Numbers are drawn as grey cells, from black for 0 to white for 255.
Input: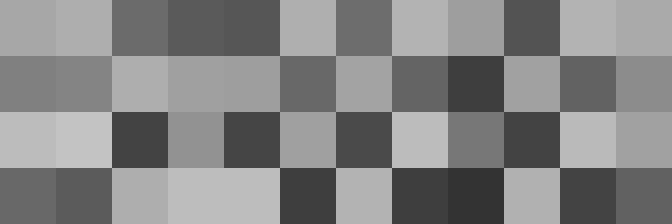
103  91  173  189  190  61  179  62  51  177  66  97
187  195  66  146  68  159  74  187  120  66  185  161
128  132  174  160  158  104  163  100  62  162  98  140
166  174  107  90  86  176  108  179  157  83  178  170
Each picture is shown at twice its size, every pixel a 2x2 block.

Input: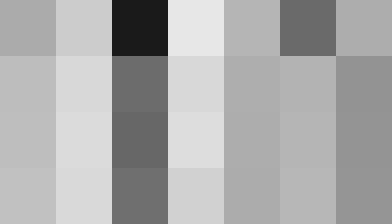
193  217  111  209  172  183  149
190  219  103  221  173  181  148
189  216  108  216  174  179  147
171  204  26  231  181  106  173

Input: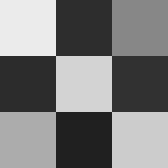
172  32  204
44  211  49
235  45  135

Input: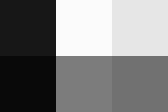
9  124  113
23  251  230

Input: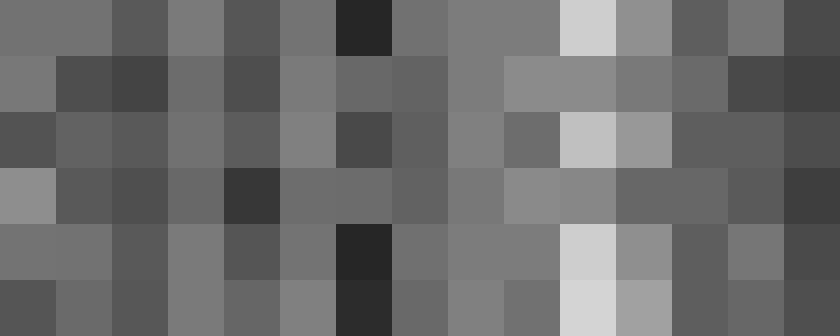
85  106  87  122  102  128  44  105  128  113  212  161  94  103  79
115  114  89  122  85  115  38  112  124  124  206  143  94  118  74
142  89  79  104  55  109  108  98  120  138  135  103  103  90  62
83  98  89  113  92  128  73  95  128  109  192  152  94  94  77
120  78  68  108  78  122  104  99  124  139  139  121  106  73  64
114  114  89  122  86  115  38  113  124  124  206  144  94  117  74

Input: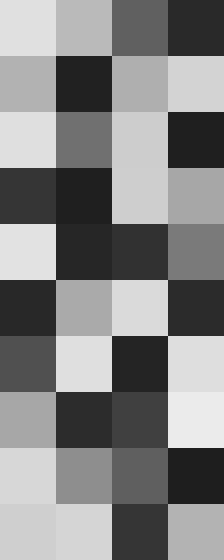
207  213  53  179
215  142  95  30
167  44  64  235
80  223  36  222
40  170  218  43
226  38  49  122
53  31  206  167
223  112  205  31
178  33  175  211
224  186  96  41

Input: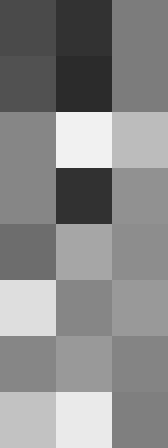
194  234  127
134  153  132
222  134  153
109  166  141
134  49  145
134  241  188
81  43  124
74  50  124

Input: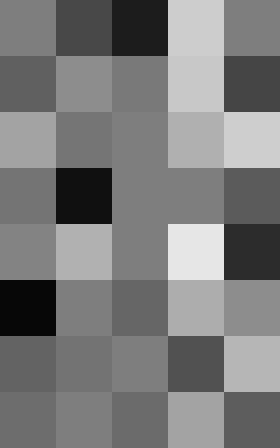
109  126  107  163  93
99  115  126  81  182
7  126  102  173  141
131  177  126  230  44
116  16  126  126  91
163  117  126  176  206
96  141  121  200  69
126  72  28  205  126

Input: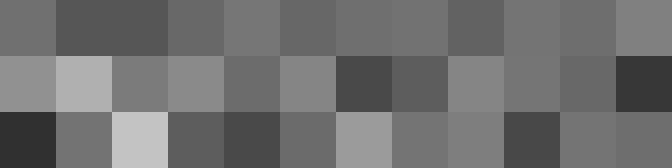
48  115  195  93  73  107  155  116  126  72  116  110
145  176  123  138  108  133  73  93  133  117  104  55
112  86  86  104  118  103  111  114  98  116  110  128
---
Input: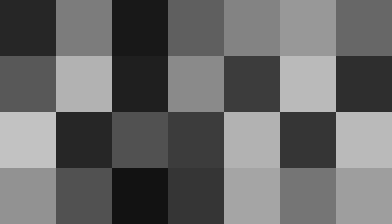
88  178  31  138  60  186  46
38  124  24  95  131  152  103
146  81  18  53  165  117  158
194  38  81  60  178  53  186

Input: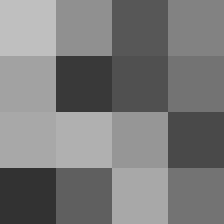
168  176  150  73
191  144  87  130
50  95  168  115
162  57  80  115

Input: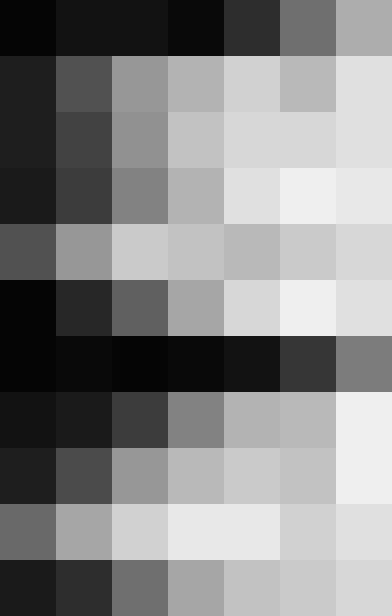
104  166  208  232  232  208  224
82  152  202  194  186  202  216
31  82  152  180  208  186  224
31  74  152  186  202  194  238
31  66  145  194  216  216  224
25  60  130  180  224  238  232
25  45  110  166  194  202  216
4  39  97  166  216  238  224
18  25  60  130  180  186  238
4  18  18  10  45  110  172
4  10  4  10  18  53  123

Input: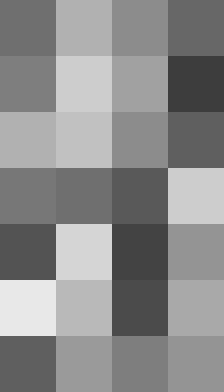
83  213  67  148
126  205  161  61
177  193  140  95
232  185  75  169
111  177  140  103
95  154  126  148
119  111  89  205

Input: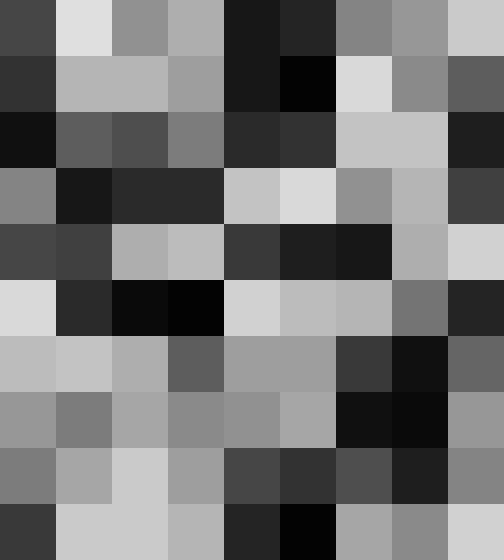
70  223  145  174  23  36  132  151  202
57  202  202  181  36  3  166  138  209
188  195  174  93  158  158  57  16  101
50  181  181  158  23  3  217  138  93
124  166  202  158  70  50  78  30  132
151  124  166  138  145  166  16  10  151
16  93  78  124  42  50  195  195  30
70  64  174  188  57  30  23  174  209
217  42  10  3  209  188  181  116  36
132  23  42  42  195  217  145  181  64

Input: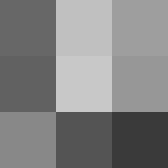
97  200  151
103  192  158
136  84  58

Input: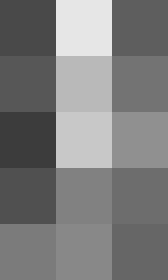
73  230  94
60  200  144
87  185  115
123  136  102
80  129  109
